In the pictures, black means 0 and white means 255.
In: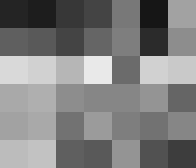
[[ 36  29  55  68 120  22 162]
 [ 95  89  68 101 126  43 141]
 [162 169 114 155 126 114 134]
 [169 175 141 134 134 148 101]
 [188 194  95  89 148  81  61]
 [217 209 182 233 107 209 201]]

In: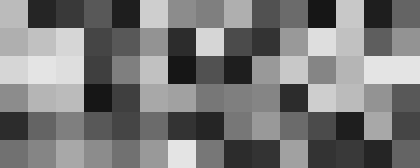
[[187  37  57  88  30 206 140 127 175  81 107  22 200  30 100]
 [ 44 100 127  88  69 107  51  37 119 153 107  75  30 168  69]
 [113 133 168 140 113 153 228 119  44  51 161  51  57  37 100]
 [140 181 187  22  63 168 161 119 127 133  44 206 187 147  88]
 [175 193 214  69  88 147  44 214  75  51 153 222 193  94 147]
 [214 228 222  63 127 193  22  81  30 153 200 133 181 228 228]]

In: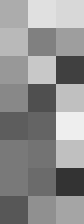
[[136  79 192]
 [ 93 100 238]
 [121 107  51]
 [121 115 192]
 [185 128 158]
 [ 87 144 165]
 [152 200  64]
 [172 224 216]]

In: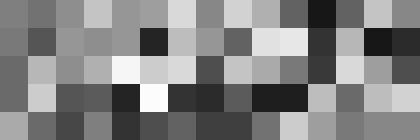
[[121  85 150 142 150  36 189 150  98 225 231  51 183  23  43]
 [170 106  71 127  51  78  98  63  63 114 204 158 121 135 135]
 [127 114 142 196 150 158 217 135 210 176  98  23  98 196 135]
 [106 183 142 176 246 204 217  78 196 170 121  57 217 158  78]
 [106 204  85  91  36 252  51  43  91  30  30 189 106 189 210]]

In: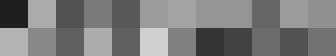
[[179 136  96 171  96 207 128  53  67 108  83 114]
 [ 31 171  83 122  89 155 163 149 149 102 155 143]]

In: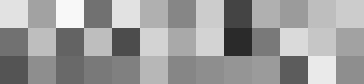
[[ 84 142 105 121 128 183 134 142 149 155  92 234 142]
 [226 162 248 113 226 176 134 204  68 176 155 190 204]
 [113 190  99 190  76 211 169 211  42 121 218 198 162]]

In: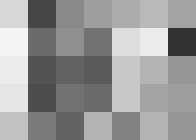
[[215  70 137 157 172 185 164]
 [229  77 114 107 199 164 157]
 [236  83  99  91 199 179 150]
 [244 107 143 114 221 236  50]
 [193 122  99 179 129 179 150]]

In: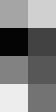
[[  4  66]
 [130  87]
 [237 115]
 [165 208]]
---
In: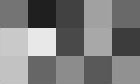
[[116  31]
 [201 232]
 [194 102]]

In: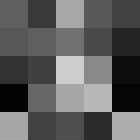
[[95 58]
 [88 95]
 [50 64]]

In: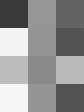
[[ 57 150]
 [244 148]
 [188 138]]

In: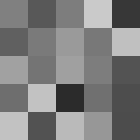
[[128  88]
 [ 96 122]
 [161 116]]

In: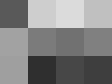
[[ 89 206]
 [162 123]
 [159  47]]

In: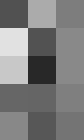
[[ 81 171]
 [225  82]
 [200  40]]
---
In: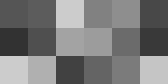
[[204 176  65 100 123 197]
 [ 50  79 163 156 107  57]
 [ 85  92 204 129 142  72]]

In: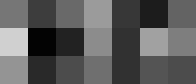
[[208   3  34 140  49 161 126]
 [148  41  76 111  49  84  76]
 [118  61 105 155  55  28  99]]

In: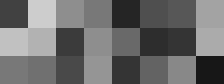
[[193 178  59 142 105  45  52 171]
 [120 112  73 149  52  99 136  23]
 [ 65 205 142 120  37  79  87 163]]

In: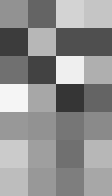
[[245 167  53 100]
 [ 60 183  79  79]
 [203 159 112 183]
 [152 146 118 138]
 [189 152 126 167]
 [146 100 211 197]
 [112  66 239 175]]

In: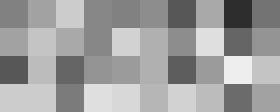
[[ 87 188 101 148 155 176  93 155 238 196]
 [204 204 123 223 216 182 210 188 107 162]
 [162 196 169 135 210 176 141 223 101 148]
 [129 162 204 135 129 141  87 169  45 115]]

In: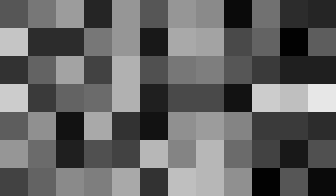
[[ 93 144  18 169  50  18 144 156 132  58  58  44]
 [150 107  31  80  66 183 132 183 107  66  24  80]
 [197  44  44 119 150  24 169 163  73  99   2  93]
 [204  58  99 107 177  31  73  73  18 204 191 231]
 [ 66  99 138 126 169  50 191 183 144   2  86  10]
 [ 86 119 156  37 150  86 150 138  10 113  44  37]
 [ 50  99 163  66 177  80 119 126  86  58  31  31]]

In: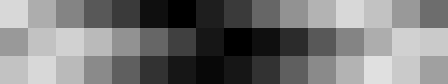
[[216 173 132  88  58  15   0  30  58 102 146 179 216 194 153 109]
 [194 216 186 138  95  50  22   8  22  50  95 138 179 224 202 160]
 [153 194 209 186 146 102  64  22   0  15  43  88 132 173 209 202]]
